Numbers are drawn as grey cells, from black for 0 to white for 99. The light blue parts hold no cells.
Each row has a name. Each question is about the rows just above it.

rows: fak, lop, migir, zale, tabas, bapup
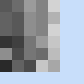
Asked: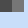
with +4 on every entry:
[33 50]
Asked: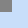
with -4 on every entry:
[47]
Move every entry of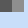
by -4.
[30 51]

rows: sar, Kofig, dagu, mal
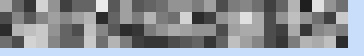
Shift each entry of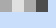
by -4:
[62 83 62 26]
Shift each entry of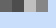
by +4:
[43 34 78 56]
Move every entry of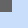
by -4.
[35]
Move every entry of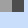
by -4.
[58 26]
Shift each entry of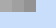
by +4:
[70 66 61]
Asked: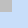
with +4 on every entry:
[78]
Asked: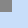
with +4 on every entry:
[56]

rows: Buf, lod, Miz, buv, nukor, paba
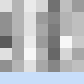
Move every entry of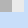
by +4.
[74 95]
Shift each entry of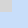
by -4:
[79]
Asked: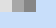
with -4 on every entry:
[83 61 48]
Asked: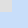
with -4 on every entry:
[83]
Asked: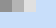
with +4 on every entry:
[60 74 91]
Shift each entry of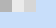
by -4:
[66 87 79]

